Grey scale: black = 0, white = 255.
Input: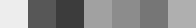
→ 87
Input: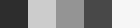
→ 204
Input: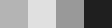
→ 224
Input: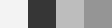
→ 54
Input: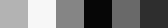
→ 247
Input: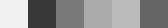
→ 56
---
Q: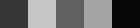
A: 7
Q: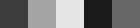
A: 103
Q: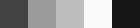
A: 23
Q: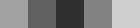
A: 207
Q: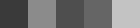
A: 195
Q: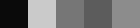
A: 140
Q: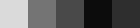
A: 46
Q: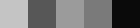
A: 10
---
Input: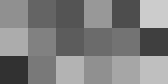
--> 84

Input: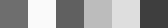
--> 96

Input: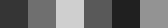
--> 207

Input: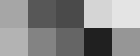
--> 74

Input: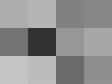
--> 128

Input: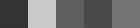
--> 95

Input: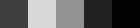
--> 147

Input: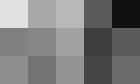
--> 184
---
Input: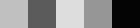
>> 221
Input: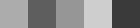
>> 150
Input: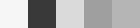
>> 218
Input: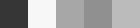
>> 167
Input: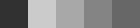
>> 168
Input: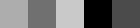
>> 201
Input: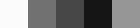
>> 71
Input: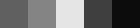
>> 229
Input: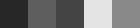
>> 68
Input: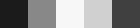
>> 247
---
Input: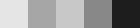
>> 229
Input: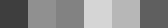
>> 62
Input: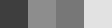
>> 62
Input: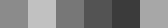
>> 139
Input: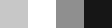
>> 199
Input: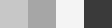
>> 199
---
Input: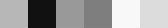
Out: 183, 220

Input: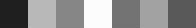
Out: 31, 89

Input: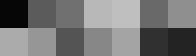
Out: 6, 35

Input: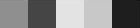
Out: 143, 30

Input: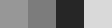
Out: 151, 217

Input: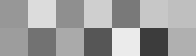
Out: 151, 176

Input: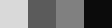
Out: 217, 11

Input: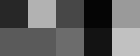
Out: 39, 193

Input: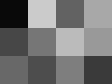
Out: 9, 58

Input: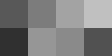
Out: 88, 81
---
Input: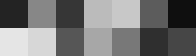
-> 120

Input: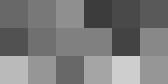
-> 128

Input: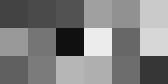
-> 236

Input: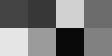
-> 155

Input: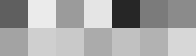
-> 193

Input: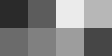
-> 128

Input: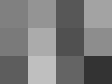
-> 171

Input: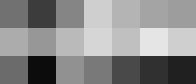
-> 192

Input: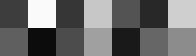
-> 25
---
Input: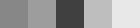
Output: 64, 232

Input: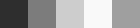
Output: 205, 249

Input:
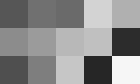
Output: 184, 246

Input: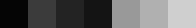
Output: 20, 207

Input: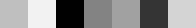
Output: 131, 242

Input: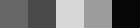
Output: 215, 215

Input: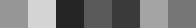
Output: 90, 212

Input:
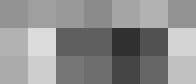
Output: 95, 220
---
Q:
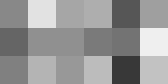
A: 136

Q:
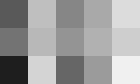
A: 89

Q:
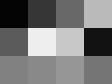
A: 4

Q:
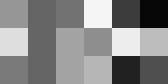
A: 150

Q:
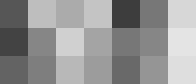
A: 86

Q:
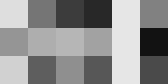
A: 222

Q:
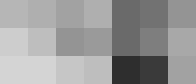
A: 182

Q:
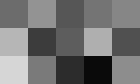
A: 108

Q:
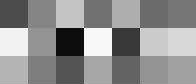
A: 76
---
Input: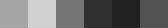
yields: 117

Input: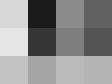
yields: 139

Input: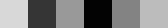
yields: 153

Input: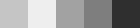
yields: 162

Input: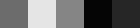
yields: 133

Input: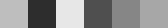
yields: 231

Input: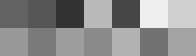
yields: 50

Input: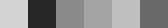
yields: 138

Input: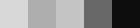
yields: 197
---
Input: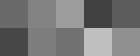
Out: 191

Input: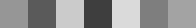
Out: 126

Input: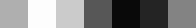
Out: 36

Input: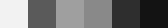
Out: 46

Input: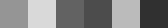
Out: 187

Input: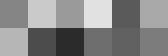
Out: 96
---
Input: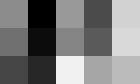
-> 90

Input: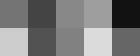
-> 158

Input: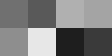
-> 176

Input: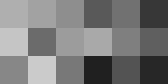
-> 127

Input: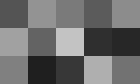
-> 47

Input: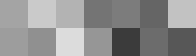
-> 101

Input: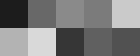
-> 123

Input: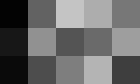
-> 106

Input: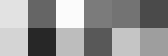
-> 115
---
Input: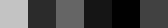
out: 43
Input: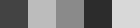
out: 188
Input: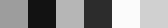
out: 18
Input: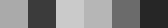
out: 59
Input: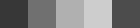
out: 112
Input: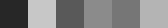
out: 199
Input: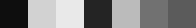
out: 210
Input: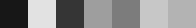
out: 226
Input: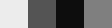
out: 84
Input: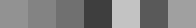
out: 131
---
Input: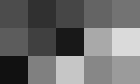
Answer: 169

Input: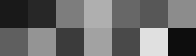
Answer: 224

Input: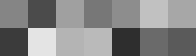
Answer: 106

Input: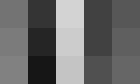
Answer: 65

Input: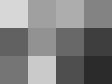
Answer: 104

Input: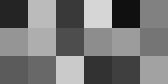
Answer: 156

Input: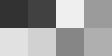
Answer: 134

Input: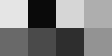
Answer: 46

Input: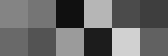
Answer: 209
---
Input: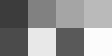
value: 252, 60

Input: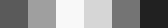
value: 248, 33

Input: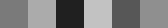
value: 194, 32

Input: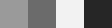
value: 242, 38

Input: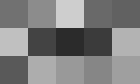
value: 206, 43

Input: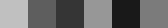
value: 192, 25

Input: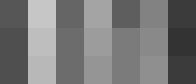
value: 198, 51

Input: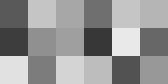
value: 233, 55

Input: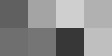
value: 207, 55

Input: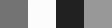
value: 252, 33
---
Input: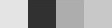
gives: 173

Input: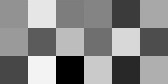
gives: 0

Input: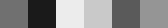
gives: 236

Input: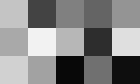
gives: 8

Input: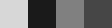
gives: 128

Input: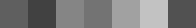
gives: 133
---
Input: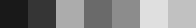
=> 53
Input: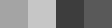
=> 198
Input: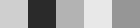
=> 42
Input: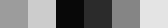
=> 204
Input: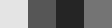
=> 86
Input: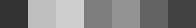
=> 190
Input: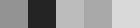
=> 35
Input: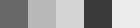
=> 184
